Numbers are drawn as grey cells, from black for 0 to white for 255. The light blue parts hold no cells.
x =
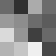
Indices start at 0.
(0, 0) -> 106
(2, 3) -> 105
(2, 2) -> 63
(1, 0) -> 154
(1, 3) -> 92
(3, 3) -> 71

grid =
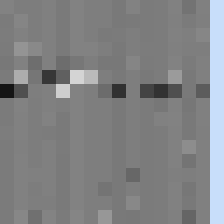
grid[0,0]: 130
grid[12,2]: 128
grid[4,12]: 130
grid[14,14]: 128
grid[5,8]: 121
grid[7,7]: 126
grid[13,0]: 123
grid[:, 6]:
[126, 126, 126, 130, 126, 186, 126, 126, 126, 126, 126, 126, 126, 126, 126, 126]
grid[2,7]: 122
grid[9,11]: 124
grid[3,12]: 128
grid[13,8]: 121
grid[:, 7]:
[126, 126, 122, 126, 120, 126, 108, 126, 126, 126, 126, 126, 126, 116, 126, 151]
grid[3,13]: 126
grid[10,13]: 141
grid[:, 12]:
[129, 128, 129, 128, 130, 155, 79, 129, 130, 129, 129, 129, 127, 129, 129, 128]
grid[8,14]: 128
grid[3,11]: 124
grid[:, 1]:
[125, 133, 129, 148, 129, 173, 79, 130, 129, 129, 128, 129, 129, 129, 129, 135]
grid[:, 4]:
[122, 122, 122, 122, 109, 96, 206, 126, 122, 122, 123, 122, 122, 122, 122, 123]
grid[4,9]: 133
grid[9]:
[125, 129, 125, 124, 122, 130, 126, 126, 121, 126, 123, 124, 129, 121, 127]
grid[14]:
[123, 129, 126, 126, 122, 130, 126, 126, 121, 136, 123, 124, 129, 121, 128]
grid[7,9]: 126
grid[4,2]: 110
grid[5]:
[123, 173, 118, 55, 96, 212, 186, 126, 121, 126, 121, 124, 155, 121, 128]
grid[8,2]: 125
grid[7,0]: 123
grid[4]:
[120, 129, 110, 128, 109, 119, 126, 120, 120, 133, 123, 124, 130, 123, 128]
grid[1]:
[123, 133, 125, 128, 122, 130, 126, 126, 121, 122, 123, 124, 128, 123, 127]

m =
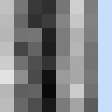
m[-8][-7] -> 193
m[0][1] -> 118
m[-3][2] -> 74
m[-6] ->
[182, 115, 117, 34, 124, 177, 127]
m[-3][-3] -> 155
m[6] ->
[183, 96, 99, 9, 144, 204, 114]
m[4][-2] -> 168
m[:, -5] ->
[57, 49, 117, 100, 79, 74, 99, 77]
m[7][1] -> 104
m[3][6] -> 116
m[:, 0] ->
[193, 186, 182, 191, 205, 226, 183, 188]
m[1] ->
[186, 104, 49, 61, 133, 198, 130]
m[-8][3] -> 47
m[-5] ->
[191, 69, 100, 29, 124, 182, 116]

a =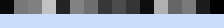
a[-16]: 10
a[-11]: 130
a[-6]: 14
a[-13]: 194
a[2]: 128

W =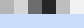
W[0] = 181
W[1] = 213
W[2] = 108

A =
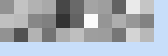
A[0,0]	146
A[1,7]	149
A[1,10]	130
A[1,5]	99
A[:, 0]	[146, 192, 146]
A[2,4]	173
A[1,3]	128
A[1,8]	174
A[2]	[146, 82, 179, 115, 173, 191, 158, 157, 118, 212, 184]

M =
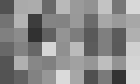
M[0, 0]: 81
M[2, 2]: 49
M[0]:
[81, 170, 172, 105, 185, 154, 146, 195, 118, 216]
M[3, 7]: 127
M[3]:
[104, 130, 103, 214, 144, 187, 92, 127, 90, 208]
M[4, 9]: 212
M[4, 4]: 152
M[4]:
[84, 176, 135, 128, 152, 161, 150, 190, 147, 212]
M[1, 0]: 115
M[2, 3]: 97
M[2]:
[128, 140, 49, 97, 148, 125, 89, 127, 91, 176]
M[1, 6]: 107
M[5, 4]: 218
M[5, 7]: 122
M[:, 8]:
[118, 154, 91, 90, 147, 51]
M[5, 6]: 80

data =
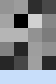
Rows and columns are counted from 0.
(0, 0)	148
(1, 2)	209
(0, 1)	156
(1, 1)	1
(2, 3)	124
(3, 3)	144

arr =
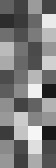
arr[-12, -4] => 97
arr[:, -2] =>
[155, 103, 123, 74, 77, 183, 241, 98, 132, 246, 223, 171]
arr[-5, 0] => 143
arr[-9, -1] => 150
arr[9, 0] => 59
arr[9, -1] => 23
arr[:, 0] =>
[97, 45, 111, 187, 170, 76, 93, 143, 153, 59, 138, 151]
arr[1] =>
[45, 58, 103, 234]
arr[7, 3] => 179
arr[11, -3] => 63
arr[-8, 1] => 104
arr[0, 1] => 66

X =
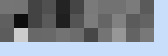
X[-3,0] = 117
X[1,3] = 90
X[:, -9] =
[67, 67, 104]
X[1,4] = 31
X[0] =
[117, 116, 67, 80, 35, 69, 122, 114, 114, 123, 90]
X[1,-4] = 101
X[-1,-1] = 120
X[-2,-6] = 84
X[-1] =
[92, 204, 104, 105, 115, 108, 71, 116, 151, 99, 120]

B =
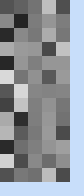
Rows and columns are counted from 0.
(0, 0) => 83
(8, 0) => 170
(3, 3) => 73
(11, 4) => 142
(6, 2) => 134
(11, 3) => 108
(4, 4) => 150
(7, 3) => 146
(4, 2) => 127
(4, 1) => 150
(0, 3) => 190
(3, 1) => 154
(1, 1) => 36
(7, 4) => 118
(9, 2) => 121
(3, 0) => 171
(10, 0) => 42
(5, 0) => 217
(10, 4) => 159
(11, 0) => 209
